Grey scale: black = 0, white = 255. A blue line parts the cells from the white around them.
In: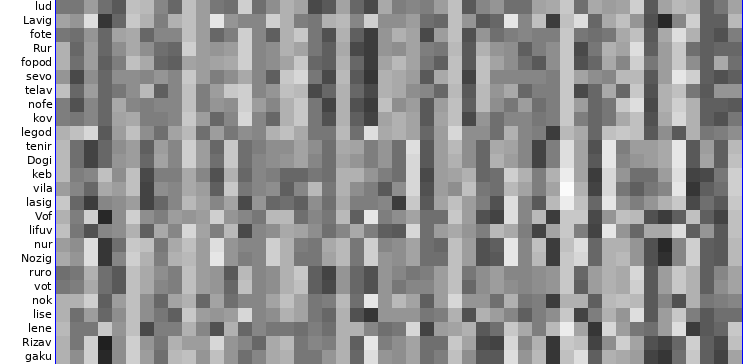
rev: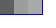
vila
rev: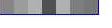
lise

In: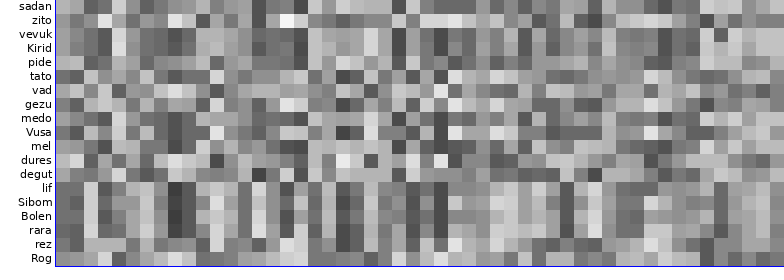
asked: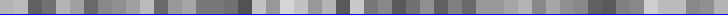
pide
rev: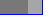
pide
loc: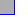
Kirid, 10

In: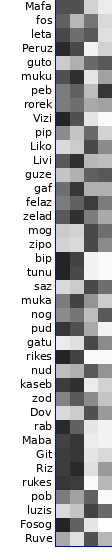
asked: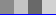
pip
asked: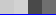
mog
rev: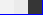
Maba
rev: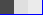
gatu
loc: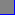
zod, 0

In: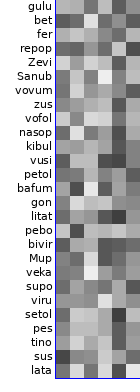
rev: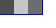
repop
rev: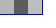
Zevi
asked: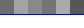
supo
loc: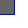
repop, 1
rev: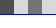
lata
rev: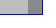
pes

